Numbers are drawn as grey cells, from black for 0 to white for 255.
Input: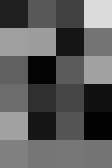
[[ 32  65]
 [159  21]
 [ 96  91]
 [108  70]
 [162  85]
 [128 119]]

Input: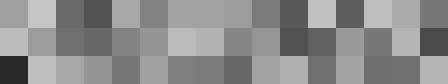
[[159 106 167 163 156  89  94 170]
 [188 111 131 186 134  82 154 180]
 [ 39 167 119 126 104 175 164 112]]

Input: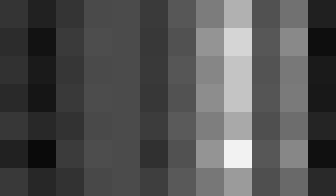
[[ 52  52  75  87 177 113]
 [ 44  58  75  81 213 137]
 [ 49  54  75  86 196 120]
 [ 41  57  75  82 196 122]
 [ 55  50  75  90 169 109]
 [ 33  59  75  81 242 135]
 [ 57  50  75  89 155 105]]

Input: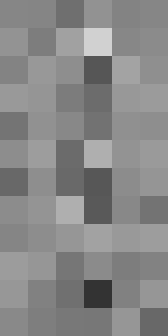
[[134 111 131]
 [147 161 135]
 [131 142 163]
 [153 124 152]
 [116 136 144]
 [141 107 147]
 [104 105 140]
 [140 175 136]
 [133 150 153]
 [156 118 125]
 [151 112 129]
 [137 120 150]]

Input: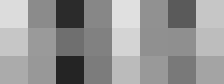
[[220  43 224  90]
 [198 111 212 143]
 [171  36 187 121]]

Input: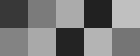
[[ 56 171 192]
 [131  35 117]]
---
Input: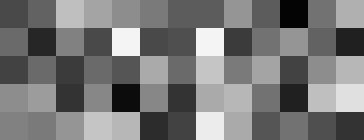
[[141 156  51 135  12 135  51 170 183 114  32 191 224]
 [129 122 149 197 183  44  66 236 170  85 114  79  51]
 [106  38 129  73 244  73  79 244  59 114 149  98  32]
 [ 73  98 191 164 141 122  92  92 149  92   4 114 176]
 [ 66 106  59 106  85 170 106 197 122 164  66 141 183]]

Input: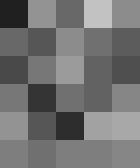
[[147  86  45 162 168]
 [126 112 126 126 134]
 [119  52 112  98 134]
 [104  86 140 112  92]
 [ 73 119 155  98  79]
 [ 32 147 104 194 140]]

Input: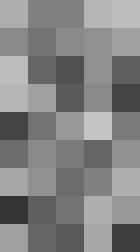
[[189 102  81 144  95]
 [182 160  89 137  68]
 [174 129 129 182 189]
 [167 144 108 129 174]
 [160 102  89 167  61]
 [137 115 137 144 160]
 [108 137 123 102 144]
 [ 68 115 152 196 123]
 [ 53  95 115 174 152]]

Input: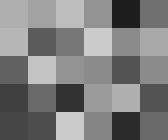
[[182  91 119 203 139 169]
 [175 162 189 147  29 111]
 [ 97 195 147 139  83 139]
 [ 70  77 203 132  43 105]
 [ 64 105  50 155 175  83]]

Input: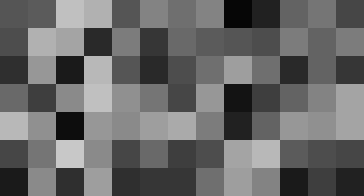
[[184 144  13 151 138 158 170 124  33  99 151 144 164]
 [105  62 138 192 144 117  70 151  19  62  99 131 164]
 [ 85  91 192 177  85 131 111 131   6  33  99 117  70]
 [ 77 177 164  41 124  54 105  91  85  77 124  99 124]
 [ 70 117 200 138  70 105  62  77 164 184  91  77  70]
 [ 47 151  26 184  85  41  77 111 158 111  41  99  54]
 [ 26 138  47 158  47  54  54 111 158 131  26  62  33]]

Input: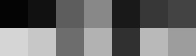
[[213 199 109 178  48 185 157]
 [  4  17  93 136  25  55  67]]

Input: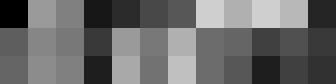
[[101 140 128  30 169 114 192 108  87  30  64  49]
 [ 94 134 120  57 154 120 176 108 101  64  80  57]
 [  0 154 128  23  43  72  87 207 176 207 184  37]]

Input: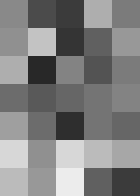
[[215 144 215 187 167]
 [187 152 236  96  59]
 [174  40 131  83 123]
 [159 108  46 116 102]
 [144 195  52  96 152]
 [137  75  59 174 123]
 [108  89 102 116 131]]
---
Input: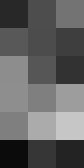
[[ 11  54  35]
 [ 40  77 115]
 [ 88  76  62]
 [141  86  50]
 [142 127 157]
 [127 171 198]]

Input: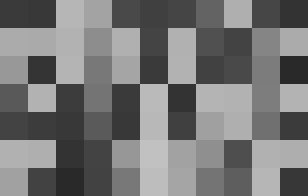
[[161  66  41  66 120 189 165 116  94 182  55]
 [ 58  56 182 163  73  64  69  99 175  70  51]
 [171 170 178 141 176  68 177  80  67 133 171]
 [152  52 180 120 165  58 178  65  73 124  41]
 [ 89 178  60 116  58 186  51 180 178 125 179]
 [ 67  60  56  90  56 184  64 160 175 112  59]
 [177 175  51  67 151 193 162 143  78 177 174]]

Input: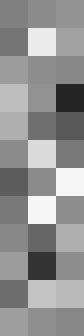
[[158 143 135]
 [128 140 147]
 [117 235 161]
 [156 142 136]
 [190 146  37]
 [174 111  88]
 [140 218 120]
 [ 93 139 246]
 [121 247 142]
 [136 102 174]
 [156  52 142]
 [110 196 187]]

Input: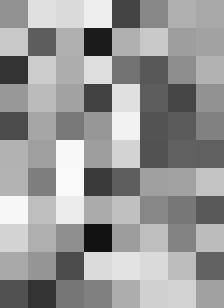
[[ 81  50 118 128 173 208 210 161]
 [145 224 218 238  68 135 176 168]
 [200  93 176  27 176 200 158 162]
 [ 50 204 173 222 114  88 141 178]
 [152 187 162  66 224  93  69 146]
 [ 75 166 120 151 242  83  90 129]
 [178 159 248 158 211  82  96  95]
 [179 126 249  58  94 159 162 195]
 [247 190 236 170 192 135 119  89]
 [211 175 143  18 157 190 131 188]
 [169 149  75 219 227 218 189  98]]

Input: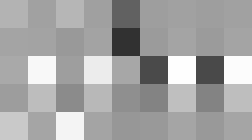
[[201 165 244 164 151 153 165 153 165]
 [179 161 182 160  97 158 161 158 161]
 [164 163 153 163  49 155 164 155 164]
 [169 248 158 236 167  74 254  73 252]
 [157 189 139 184 143 131 191 131 190]]

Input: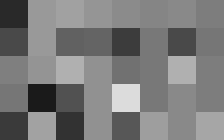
[[ 58 162  50 145  87 158 137 166]
 [ 41 153 161 149 139 133 137 125]
 [ 73 153  97 100  60 120  73 118]
 [127 148 176 145 113 120 176 125]
 [118  26  81 145 220 120 137 125]]

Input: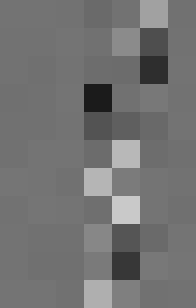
[[116 116 113 175 127 113 114]
 [115 115 114 106 114 161 113]
 [114 114 116 113 139  78 114]
 [114 112 115 109 108  46 115]
 [112 113 116  27 113 120 114]
 [113 113 115  83  95 105 115]
 [113 116 116 108 184 109 112]
 [117 116 113 181 123 116 114]
 [114 117 116 111 201 116 112]
 [115 113 113 135  85 106 116]
 [115 112 112 122  55 120 117]]
